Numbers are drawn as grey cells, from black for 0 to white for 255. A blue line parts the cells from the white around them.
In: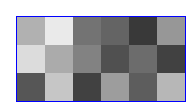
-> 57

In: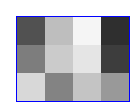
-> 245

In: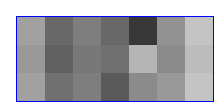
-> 146

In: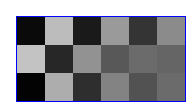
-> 52

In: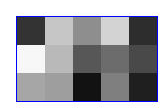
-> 211

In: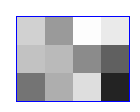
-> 253
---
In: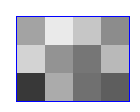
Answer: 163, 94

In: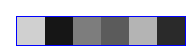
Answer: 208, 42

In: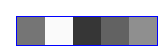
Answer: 117, 143

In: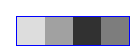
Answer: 221, 125

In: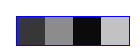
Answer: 55, 194

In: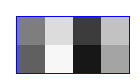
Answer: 126, 164

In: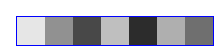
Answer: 230, 111

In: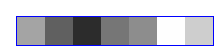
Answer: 164, 206

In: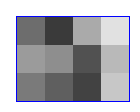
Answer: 109, 199

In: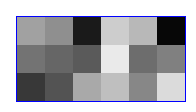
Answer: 161, 219
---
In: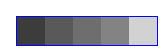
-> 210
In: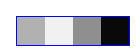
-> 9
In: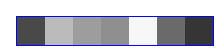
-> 53
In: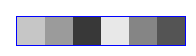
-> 84
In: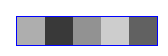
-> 97
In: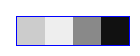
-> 17
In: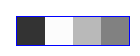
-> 129
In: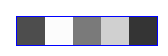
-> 52
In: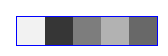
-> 104
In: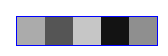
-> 143
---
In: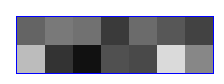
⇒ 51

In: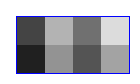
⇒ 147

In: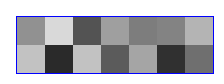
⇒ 42

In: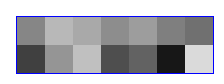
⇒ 149

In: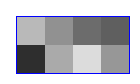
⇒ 170

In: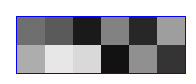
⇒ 231
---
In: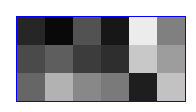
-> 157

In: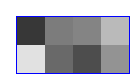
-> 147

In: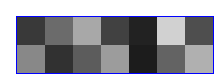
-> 176

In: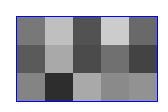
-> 67

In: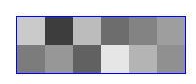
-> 144

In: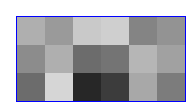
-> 161

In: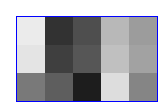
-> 162

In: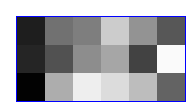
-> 250

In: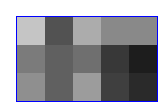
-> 29
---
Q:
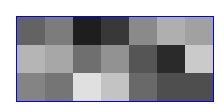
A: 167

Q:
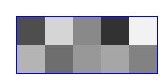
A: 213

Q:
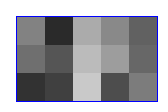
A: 85

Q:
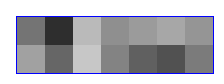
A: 46

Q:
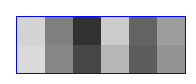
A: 127

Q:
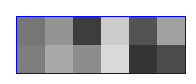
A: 148

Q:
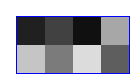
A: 65

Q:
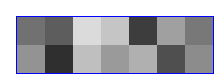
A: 93
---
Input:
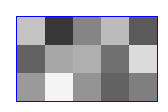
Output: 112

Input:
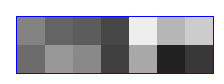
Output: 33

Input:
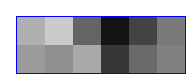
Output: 106

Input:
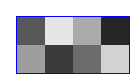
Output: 108

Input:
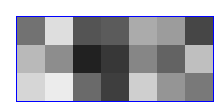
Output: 99

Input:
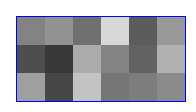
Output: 98

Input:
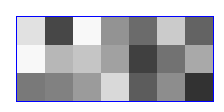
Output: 114

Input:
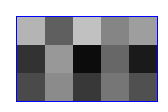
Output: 103

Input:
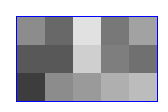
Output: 126
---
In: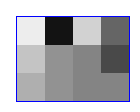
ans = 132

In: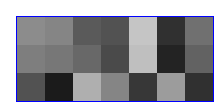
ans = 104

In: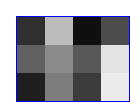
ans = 88

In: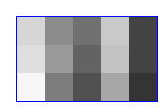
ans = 99

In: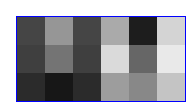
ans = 63

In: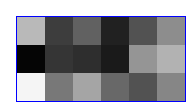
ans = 46

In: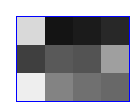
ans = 83

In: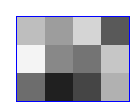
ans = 116

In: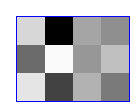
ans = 151

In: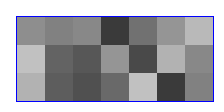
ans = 87
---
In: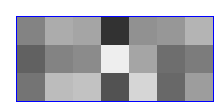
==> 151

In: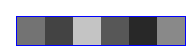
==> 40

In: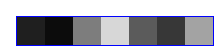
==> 55

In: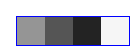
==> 35

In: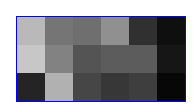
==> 48

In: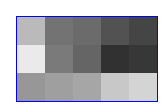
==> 82
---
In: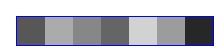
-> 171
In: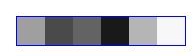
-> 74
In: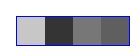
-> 52
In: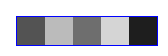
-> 187
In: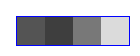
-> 62
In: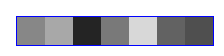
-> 168
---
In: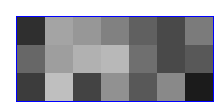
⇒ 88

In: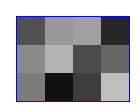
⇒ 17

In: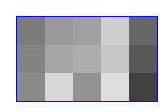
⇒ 146

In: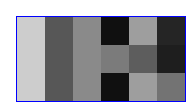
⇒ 16

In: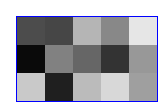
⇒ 187

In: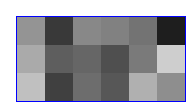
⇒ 87

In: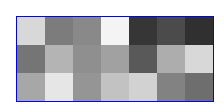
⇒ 210

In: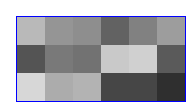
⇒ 70

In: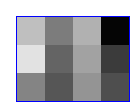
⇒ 86
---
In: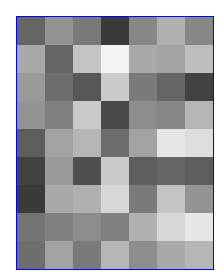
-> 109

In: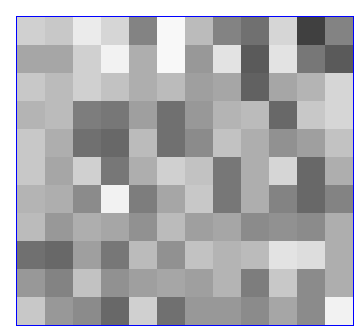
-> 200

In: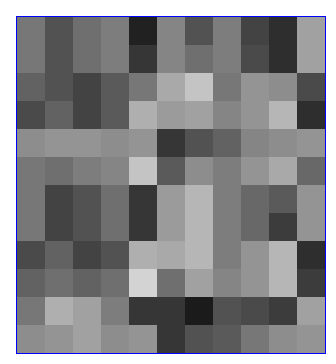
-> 141

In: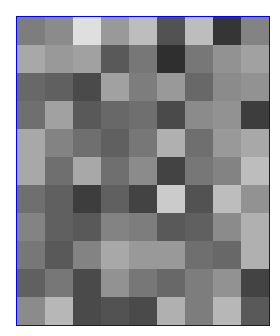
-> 139

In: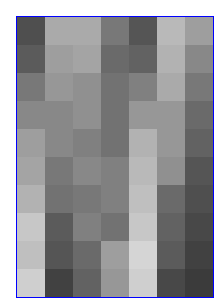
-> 207

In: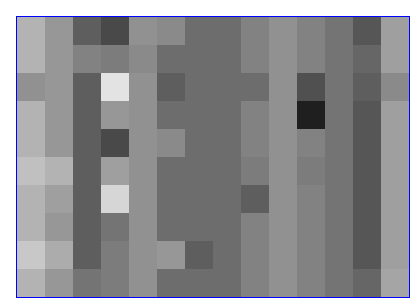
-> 179
